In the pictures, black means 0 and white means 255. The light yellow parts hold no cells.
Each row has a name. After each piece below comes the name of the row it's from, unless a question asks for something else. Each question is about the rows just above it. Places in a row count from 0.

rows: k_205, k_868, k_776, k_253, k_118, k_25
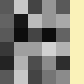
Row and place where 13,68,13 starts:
k_776, 1
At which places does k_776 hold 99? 4

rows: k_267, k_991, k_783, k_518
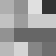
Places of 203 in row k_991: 2 3
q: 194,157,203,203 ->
k_991
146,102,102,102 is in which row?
k_783
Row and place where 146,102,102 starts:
k_783, 0
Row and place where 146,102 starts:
k_783, 0
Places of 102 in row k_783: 1 2 3

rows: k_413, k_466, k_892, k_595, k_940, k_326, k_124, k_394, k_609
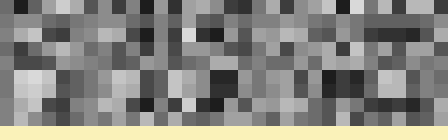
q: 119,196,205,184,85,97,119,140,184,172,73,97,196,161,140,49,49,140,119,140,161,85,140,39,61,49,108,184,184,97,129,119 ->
k_124
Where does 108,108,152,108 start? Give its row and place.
k_940, 19

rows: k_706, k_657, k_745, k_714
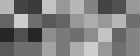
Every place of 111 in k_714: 1 2 8
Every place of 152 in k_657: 5 7
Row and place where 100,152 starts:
k_657, 4
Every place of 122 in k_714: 4
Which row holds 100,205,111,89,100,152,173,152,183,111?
k_657
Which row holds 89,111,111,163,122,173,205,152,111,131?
k_714
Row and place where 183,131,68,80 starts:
k_706, 5

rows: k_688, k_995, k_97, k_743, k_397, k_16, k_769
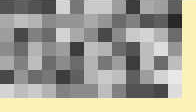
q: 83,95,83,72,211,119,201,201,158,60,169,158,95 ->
k_688
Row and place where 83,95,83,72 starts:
k_688, 0
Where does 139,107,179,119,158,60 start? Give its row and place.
k_397, 4
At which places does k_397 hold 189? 2 10 12

